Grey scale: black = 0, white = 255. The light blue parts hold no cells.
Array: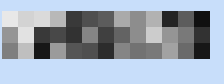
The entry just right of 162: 106
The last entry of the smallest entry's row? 16
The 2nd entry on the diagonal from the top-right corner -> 121
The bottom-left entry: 127
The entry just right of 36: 92
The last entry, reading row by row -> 23
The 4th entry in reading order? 184
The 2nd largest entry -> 226
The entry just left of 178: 141
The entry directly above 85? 50
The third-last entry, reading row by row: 162
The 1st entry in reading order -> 232

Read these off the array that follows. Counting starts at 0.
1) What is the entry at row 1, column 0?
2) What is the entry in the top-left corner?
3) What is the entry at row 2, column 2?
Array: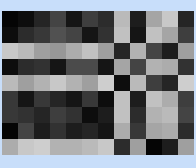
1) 13
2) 5
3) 159

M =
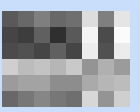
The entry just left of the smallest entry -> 96
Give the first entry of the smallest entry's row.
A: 69
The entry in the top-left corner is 89
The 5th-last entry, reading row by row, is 119
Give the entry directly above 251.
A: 229
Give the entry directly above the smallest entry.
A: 104
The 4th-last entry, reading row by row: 111
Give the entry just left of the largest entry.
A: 75
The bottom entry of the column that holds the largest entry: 207
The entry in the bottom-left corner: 104
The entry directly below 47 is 96
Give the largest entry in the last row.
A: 215
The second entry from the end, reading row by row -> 148

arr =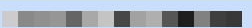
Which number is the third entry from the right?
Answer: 129
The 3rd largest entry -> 175
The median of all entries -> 137
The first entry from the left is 204

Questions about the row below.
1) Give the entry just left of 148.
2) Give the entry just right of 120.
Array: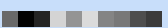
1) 212
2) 78
